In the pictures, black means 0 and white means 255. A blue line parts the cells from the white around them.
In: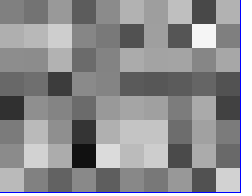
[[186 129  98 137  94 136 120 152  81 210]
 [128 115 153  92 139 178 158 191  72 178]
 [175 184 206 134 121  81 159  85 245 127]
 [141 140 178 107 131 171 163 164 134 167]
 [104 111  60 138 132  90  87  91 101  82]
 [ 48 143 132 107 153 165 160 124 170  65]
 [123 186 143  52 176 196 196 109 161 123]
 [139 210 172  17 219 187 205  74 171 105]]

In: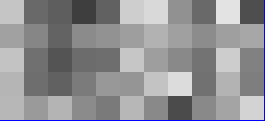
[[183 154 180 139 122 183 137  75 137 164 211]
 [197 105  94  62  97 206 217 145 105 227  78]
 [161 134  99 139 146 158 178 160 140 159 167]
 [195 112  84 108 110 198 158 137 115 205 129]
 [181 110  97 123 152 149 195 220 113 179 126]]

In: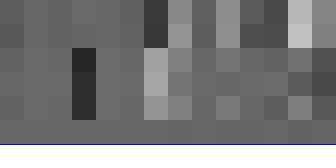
[[102 102 102 104 102 103 102 101 102 100 101 104  99 101]
 [ 93 102  97 105 102  96  57 135  95 140  90  74 182 133]
 [ 88 104  99 101 102  98  56 148  94 143  78  76 192 128]
 [ 99 106 104  39 108 104 161 127 104 115 104  99 113  80]
 [102 105 105  46 108 106 166 115 106 103 106 108  90  74]
 [ 99 105 102  45 108 102 148 127 103 120 104  94 125  89]]

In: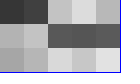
[[166 182 217 199 226]
 [ 54  64 195 220 184]
 [179 195  88  85  90]]

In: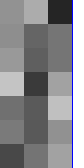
[[ 72 116 162]
 [146 172  37]
 [142 101 117]
 [153  95 117]
 [196  58 162]
 [112  90 192]
 [122  89 145]]

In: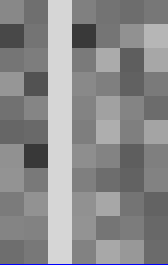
[[110 120 214 130 168 152 107]
 [136 111 214 128 115 109 119]
 [ 72 116 214  57 117 145 182]
 [117 125 214 122 171  94 167]
 [150  82 214 137 127  97 122]
 [113 133 214 131 161 132 108]
 [102 105 214 126 174 127 164]
 [145  56 214 142 131  94 127]
 [147 121 214 127 109  98 130]
 [123 146 214 145 167 116  99]
 [132 130 214 147 117 124 104]]
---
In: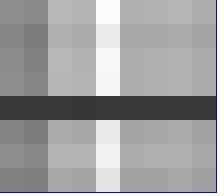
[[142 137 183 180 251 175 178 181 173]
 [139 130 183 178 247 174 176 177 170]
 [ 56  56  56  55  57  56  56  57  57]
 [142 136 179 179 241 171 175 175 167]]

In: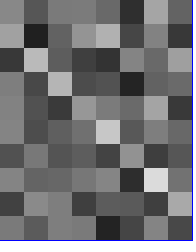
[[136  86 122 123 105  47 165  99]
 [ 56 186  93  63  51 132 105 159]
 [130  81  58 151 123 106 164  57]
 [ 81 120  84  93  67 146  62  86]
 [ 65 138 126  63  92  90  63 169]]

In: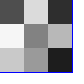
[[ 78 219  46]
 [201 154  29]]

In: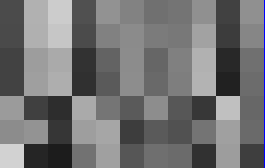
[[ 75 177 204  80 146 130 112 116 144  65 144]
 [ 66 157 170  50  99 140 102 128 177  40 112]
 [155  64  45 170 117  90 141  87  55 192 103]
 [210  37  28 114 160  86 111 107  49 157  62]]

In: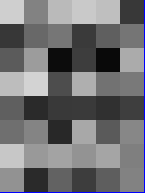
[[207 130 186 201 191  56]
 [ 91 156  12  61   9 171]
 [ 95  42  57  58  48  62]
 [199 153 163 147 165 127]]

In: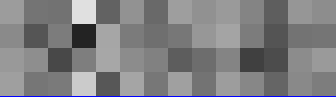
[[156 116 114 224  98 146 105 158 145 154 132  94 150 141]
 [153 142  72 126 167 140 129  93 109 132  64  76 140 154]]
